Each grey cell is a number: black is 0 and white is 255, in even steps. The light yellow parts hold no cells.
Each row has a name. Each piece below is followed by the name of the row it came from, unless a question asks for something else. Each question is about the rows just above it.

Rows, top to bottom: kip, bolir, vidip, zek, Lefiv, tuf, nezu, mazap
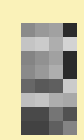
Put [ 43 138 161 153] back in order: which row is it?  kip
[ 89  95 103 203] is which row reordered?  Lefiv
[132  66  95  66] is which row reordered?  mazap
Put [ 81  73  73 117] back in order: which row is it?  nezu

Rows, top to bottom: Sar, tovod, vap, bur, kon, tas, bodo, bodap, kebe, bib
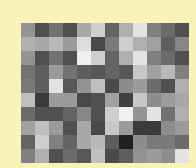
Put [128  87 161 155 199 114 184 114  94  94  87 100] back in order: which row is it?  bur
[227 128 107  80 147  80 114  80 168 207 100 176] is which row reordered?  Sar
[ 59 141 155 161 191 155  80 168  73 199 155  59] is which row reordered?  bodap
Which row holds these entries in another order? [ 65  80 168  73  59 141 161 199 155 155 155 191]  tas
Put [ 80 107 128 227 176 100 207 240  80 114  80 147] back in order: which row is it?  vap
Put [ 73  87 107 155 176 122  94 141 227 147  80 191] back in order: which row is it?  kon

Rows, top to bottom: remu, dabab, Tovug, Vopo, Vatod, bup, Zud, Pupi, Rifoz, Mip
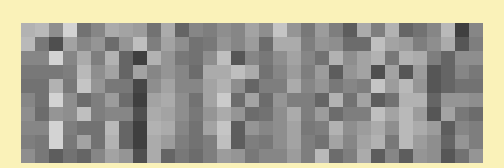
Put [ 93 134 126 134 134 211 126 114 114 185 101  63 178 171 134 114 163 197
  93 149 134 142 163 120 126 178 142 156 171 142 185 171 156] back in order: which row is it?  Pupi
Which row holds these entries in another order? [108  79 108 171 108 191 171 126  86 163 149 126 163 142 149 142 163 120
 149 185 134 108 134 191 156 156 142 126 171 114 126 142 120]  Zud

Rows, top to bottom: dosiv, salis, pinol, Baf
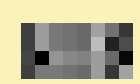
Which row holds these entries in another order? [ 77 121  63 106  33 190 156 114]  salis
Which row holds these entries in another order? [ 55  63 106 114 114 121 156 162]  dosiv

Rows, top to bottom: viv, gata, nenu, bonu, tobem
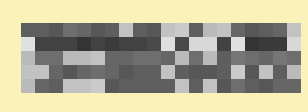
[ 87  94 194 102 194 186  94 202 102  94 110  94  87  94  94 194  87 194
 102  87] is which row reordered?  viv
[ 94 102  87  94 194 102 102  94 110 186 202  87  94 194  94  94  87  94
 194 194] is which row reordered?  tobem
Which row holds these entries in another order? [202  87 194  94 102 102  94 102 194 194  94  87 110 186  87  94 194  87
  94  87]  bonu
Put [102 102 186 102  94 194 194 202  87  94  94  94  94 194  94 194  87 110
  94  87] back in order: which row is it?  tobem
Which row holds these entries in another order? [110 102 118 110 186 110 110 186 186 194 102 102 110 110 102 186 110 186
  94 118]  nenu
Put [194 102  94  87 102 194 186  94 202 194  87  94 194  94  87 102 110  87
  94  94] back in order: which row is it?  viv

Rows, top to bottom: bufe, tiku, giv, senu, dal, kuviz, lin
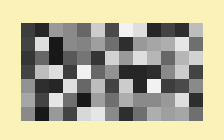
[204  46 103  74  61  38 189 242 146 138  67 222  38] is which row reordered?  dal
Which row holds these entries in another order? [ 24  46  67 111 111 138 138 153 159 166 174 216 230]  lin
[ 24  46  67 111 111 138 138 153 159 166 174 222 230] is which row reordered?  kuviz
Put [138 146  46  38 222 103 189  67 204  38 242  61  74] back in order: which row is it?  dal
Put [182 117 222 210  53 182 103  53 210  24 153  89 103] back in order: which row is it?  giv
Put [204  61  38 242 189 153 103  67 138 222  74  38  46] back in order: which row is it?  bufe
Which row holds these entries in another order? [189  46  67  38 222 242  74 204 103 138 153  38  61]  bufe

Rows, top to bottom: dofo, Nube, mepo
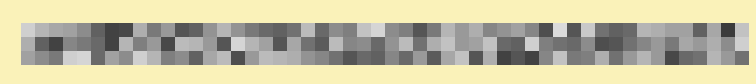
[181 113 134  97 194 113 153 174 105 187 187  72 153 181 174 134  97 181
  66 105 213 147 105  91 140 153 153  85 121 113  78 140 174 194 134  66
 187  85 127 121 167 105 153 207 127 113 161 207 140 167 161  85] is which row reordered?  Nube
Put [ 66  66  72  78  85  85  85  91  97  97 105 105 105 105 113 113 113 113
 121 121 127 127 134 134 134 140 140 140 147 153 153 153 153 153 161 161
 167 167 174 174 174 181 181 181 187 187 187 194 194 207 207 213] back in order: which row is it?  Nube
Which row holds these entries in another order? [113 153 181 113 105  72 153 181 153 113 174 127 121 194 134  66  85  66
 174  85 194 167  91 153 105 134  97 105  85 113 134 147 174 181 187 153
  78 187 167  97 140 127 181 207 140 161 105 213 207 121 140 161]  mepo
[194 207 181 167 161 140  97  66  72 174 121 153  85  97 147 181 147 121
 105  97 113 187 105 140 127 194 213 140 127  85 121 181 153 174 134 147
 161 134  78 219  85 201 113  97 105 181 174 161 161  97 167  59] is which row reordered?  dofo
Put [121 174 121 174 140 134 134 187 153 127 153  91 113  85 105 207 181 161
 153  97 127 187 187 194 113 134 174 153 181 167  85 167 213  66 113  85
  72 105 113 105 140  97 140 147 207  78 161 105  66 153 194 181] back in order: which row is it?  Nube

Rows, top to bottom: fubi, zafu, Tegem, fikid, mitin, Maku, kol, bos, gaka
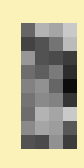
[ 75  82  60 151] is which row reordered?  Tegem
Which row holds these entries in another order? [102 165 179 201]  fubi

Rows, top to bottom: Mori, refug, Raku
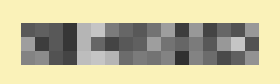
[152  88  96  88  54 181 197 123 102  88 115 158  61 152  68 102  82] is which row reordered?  Mori
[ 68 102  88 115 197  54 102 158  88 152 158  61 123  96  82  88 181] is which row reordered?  refug
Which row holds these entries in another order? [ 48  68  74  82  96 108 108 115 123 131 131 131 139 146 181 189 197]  Raku

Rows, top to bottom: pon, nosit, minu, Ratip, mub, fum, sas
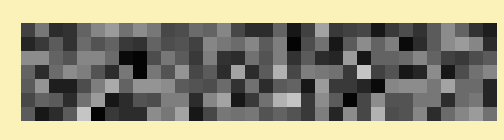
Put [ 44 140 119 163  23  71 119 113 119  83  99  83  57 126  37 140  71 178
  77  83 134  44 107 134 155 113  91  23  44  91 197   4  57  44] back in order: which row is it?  sas
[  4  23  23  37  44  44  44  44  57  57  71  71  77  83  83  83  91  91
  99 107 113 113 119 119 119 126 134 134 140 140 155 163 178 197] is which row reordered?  sas
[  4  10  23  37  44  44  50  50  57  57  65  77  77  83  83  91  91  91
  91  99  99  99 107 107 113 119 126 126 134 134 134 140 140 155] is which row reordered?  nosit
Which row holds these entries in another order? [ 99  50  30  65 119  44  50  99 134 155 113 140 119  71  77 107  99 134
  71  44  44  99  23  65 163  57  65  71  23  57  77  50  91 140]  pon
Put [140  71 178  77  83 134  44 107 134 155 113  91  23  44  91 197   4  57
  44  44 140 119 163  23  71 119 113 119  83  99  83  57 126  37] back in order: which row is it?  sas
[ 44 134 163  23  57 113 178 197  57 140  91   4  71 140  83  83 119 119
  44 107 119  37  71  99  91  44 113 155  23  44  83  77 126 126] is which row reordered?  fum

